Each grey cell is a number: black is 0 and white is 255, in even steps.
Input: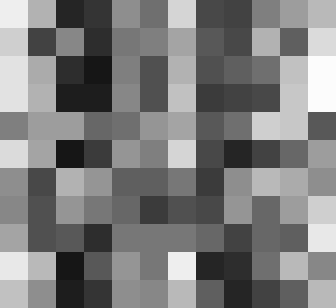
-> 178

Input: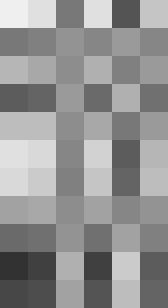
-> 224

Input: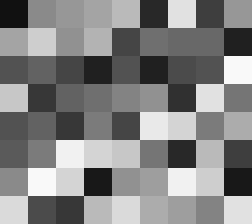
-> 138

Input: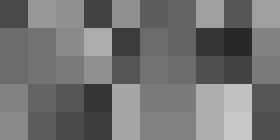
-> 152

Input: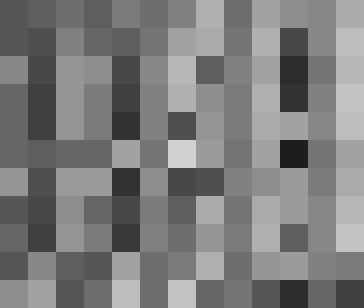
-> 94

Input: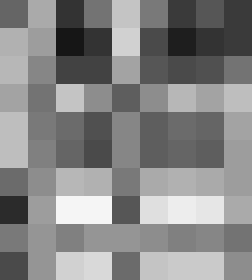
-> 170
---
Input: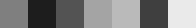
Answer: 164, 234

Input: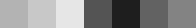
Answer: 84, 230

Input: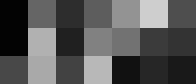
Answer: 129, 206

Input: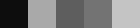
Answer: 94, 196

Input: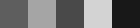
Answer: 73, 211

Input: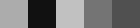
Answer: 193, 193

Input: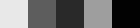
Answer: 41, 232
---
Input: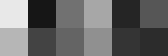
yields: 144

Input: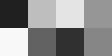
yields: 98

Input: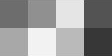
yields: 242

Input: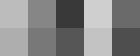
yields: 86

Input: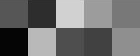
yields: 78

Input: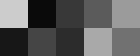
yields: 44

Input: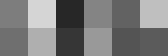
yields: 153

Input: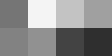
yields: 145
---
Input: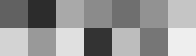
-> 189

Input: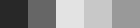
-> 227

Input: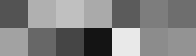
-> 233

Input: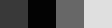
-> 3

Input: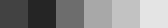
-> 168

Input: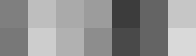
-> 73

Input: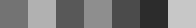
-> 75

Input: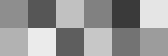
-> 199

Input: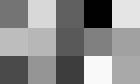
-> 61
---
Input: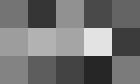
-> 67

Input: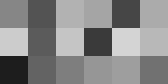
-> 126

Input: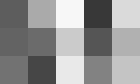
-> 233

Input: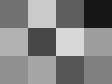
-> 86

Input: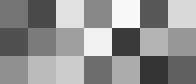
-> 205

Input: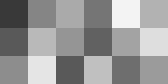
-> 89

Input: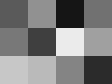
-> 132
